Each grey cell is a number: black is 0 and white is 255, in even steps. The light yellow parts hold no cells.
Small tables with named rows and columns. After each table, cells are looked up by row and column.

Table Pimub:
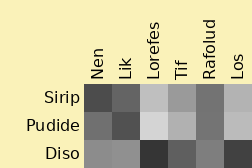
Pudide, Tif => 177
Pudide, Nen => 112
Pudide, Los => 187
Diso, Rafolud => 126
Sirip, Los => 179
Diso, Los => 65
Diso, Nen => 140
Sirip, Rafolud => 115
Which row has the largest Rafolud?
Diso

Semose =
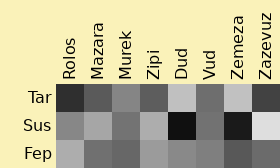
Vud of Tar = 110
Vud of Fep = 127
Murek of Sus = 115
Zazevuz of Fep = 107
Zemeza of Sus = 26
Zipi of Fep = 155
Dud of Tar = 192
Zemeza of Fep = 88
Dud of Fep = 137
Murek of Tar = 133
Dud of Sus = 16
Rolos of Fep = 173
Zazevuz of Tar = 66

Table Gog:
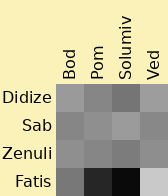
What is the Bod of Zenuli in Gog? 143
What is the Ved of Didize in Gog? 157
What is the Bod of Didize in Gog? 154
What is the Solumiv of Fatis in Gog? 10
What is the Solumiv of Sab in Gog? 155
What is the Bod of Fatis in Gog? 120
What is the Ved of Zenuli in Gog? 142
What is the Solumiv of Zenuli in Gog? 124
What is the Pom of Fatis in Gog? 38
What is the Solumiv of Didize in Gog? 117
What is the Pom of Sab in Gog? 143
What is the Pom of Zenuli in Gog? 134
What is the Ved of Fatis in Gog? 201
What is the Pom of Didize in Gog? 134
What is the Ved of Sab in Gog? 136
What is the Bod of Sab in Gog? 134

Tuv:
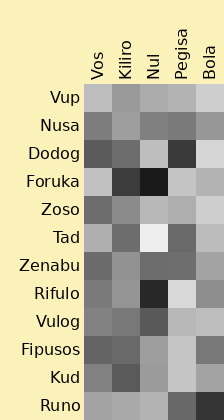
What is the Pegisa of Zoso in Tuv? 174
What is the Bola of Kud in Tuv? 163
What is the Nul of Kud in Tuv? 155
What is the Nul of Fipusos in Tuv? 158
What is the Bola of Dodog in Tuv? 214
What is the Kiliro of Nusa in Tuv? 158
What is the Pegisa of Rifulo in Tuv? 216
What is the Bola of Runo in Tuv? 53
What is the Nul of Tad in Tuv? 238
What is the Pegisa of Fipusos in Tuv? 197
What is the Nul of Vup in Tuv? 171
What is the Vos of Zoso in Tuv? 109

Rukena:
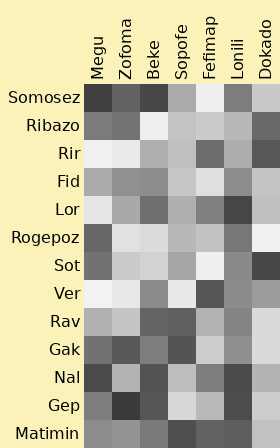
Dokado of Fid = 195
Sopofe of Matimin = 79
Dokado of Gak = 218
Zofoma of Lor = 169
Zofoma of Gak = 88
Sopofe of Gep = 215
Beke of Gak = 125
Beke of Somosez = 71

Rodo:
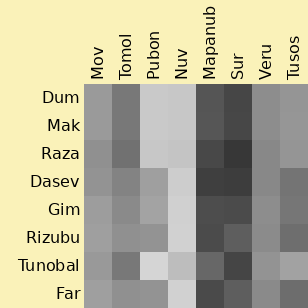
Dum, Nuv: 199
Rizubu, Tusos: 110
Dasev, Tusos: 116
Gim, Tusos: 118
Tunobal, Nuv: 189
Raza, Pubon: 199
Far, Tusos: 109
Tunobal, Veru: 147

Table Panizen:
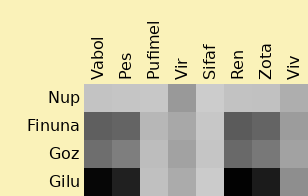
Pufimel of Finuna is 183
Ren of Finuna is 91
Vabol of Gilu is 6
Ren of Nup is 194
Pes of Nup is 197
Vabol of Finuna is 95
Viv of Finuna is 156
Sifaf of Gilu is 203
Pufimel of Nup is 199
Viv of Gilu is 142
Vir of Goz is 162
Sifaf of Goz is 197
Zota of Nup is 193
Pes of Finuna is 100
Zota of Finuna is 100
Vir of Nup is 153
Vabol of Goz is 110
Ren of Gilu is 2
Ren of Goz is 105
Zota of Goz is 120
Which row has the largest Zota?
Nup

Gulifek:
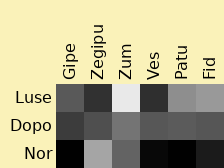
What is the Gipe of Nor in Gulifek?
1
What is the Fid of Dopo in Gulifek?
86
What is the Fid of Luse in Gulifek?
153
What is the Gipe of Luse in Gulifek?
89
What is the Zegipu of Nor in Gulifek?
165
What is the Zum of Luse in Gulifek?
233
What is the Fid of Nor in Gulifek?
27
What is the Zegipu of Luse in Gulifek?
49
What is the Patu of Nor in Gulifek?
1
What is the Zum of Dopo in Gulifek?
116
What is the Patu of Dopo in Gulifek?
91
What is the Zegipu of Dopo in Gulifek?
79
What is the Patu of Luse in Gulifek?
142
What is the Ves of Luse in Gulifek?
47
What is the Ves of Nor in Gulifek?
8
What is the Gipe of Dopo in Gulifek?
60
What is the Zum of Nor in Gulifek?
99
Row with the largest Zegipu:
Nor

